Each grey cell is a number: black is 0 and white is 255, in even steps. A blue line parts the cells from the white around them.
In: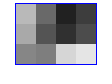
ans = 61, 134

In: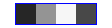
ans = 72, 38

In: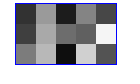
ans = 71, 124

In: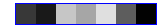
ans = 2, 56

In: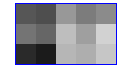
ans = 139, 42

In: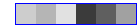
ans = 161, 205

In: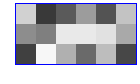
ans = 195, 64

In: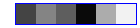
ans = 242, 68
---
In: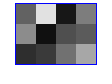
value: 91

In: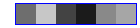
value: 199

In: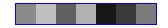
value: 96

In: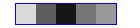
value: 218

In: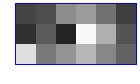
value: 121

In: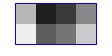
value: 136
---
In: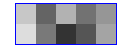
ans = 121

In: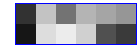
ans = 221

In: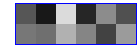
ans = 111

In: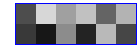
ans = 23

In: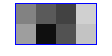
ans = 15

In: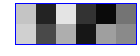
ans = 73

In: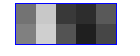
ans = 207
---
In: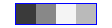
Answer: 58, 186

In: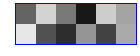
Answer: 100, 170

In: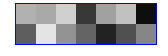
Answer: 177, 134

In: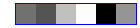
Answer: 113, 149

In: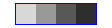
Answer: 216, 46

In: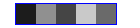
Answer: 28, 106

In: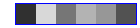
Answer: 48, 82

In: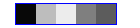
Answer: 8, 92

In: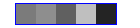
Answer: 123, 36

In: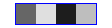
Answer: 102, 190
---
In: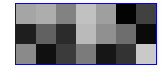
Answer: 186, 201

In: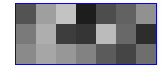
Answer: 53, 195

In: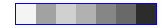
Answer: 177, 244

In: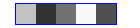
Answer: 114, 249

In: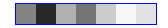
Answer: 117, 246

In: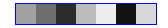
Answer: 188, 237

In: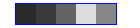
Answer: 99, 221

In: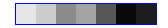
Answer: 164, 230

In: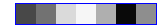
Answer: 246, 246
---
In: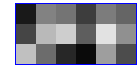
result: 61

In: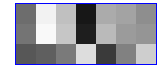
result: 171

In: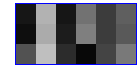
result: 114

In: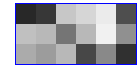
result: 214

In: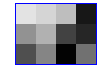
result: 213

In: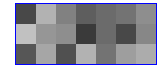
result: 107
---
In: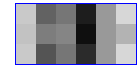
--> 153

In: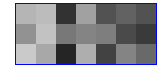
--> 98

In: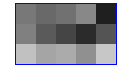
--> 136

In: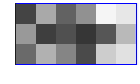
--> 245

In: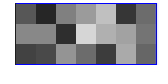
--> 54

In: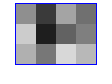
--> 164

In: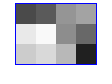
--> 149

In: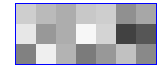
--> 144
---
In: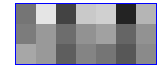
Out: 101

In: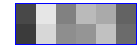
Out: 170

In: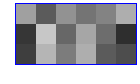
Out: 109

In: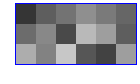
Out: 158

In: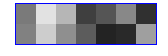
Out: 136

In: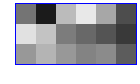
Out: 84
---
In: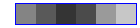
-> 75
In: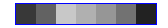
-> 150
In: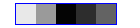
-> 4
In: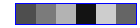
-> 19
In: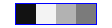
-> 243
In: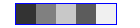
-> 200
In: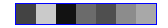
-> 79
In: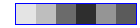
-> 46
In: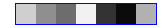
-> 50
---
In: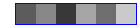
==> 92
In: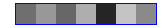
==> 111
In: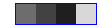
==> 109
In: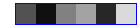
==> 82
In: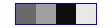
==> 106
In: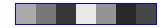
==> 170
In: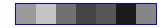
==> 155
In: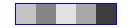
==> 196
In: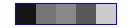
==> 21
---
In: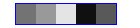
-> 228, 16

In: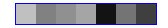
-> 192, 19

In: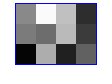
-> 250, 5

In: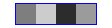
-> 204, 44

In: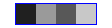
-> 200, 32

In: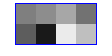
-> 235, 25

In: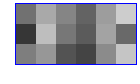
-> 205, 54

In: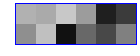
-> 200, 17

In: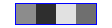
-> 225, 46
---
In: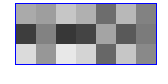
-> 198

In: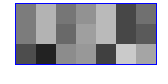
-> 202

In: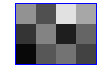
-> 115

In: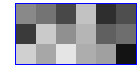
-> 160

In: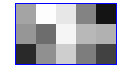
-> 125

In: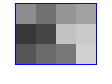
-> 119

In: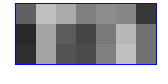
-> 192

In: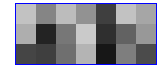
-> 126
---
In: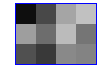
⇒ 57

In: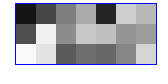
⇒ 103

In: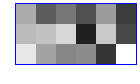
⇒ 141

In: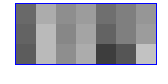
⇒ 61

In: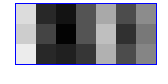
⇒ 177

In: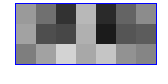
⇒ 197

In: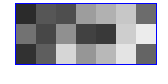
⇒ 184
